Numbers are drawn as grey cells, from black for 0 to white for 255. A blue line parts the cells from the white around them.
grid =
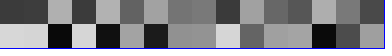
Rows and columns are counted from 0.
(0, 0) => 59
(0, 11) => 103
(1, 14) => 76
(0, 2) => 176
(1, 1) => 213
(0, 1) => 61
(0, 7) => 116
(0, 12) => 86
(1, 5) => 163

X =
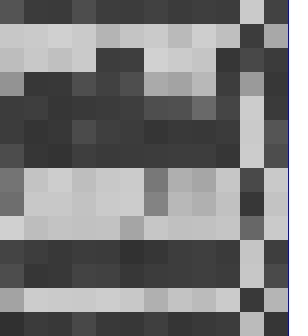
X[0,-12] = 84
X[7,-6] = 120
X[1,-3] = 191
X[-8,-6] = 60
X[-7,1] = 195
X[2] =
[189, 200, 192, 202, 61, 62, 209, 203, 197, 54, 72, 59]
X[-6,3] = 194
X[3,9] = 61
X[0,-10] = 58
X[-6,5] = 204
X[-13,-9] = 202
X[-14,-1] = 66
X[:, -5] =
[59, 186, 203, 163, 80, 57, 61, 175, 184, 192, 61, 61, 195, 53]
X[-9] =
[60, 52, 55, 75, 63, 60, 53, 57, 56, 59, 202, 85]
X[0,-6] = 65
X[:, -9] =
[77, 202, 202, 78, 57, 75, 62, 190, 194, 193, 60, 67, 201, 72]
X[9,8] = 193
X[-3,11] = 74
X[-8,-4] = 61
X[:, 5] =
[60, 196, 62, 78, 62, 60, 59, 203, 204, 165, 49, 55, 200, 55]
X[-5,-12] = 208
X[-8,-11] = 54
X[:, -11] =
[59, 202, 200, 55, 62, 52, 54, 195, 200, 189, 61, 54, 204, 59]
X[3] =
[147, 55, 56, 78, 65, 78, 170, 163, 184, 61, 154, 55]
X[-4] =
[68, 61, 56, 60, 59, 49, 54, 61, 63, 58, 197, 62]
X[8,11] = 195
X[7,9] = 198

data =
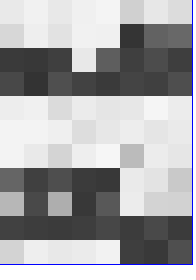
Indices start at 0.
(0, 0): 233
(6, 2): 212
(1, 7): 104
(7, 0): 101
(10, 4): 242
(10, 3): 235
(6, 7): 230
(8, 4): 88
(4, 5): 231
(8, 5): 236
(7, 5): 234
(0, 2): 232
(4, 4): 229
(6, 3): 238
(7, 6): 227
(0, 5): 208
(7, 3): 59
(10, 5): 62
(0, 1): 241
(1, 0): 215
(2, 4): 94
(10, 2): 232
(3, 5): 68
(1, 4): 240
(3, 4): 58
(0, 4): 244
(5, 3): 221
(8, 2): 174
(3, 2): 79

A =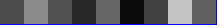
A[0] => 76
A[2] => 81
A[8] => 96
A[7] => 196

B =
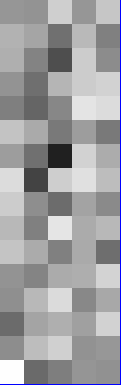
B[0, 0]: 150
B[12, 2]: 219
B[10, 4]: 110
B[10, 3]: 170
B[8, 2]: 108
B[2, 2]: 78
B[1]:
[178, 165, 112, 185, 128]
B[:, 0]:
[150, 178, 175, 147, 127, 195, 157, 220, 204, 184, 196, 147, 143, 107, 141, 254]
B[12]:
[143, 184, 219, 136, 168]
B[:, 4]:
[198, 128, 140, 210, 220, 121, 172, 189, 138, 184, 110, 211, 168, 210, 151, 145]
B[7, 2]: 206
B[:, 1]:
[147, 165, 131, 111, 101, 170, 112, 67, 142, 128, 171, 132, 184, 164, 189, 106]
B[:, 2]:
[207, 112, 78, 181, 135, 121, 32, 206, 108, 229, 128, 171, 219, 175, 208, 126]
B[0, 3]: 150
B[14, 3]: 146
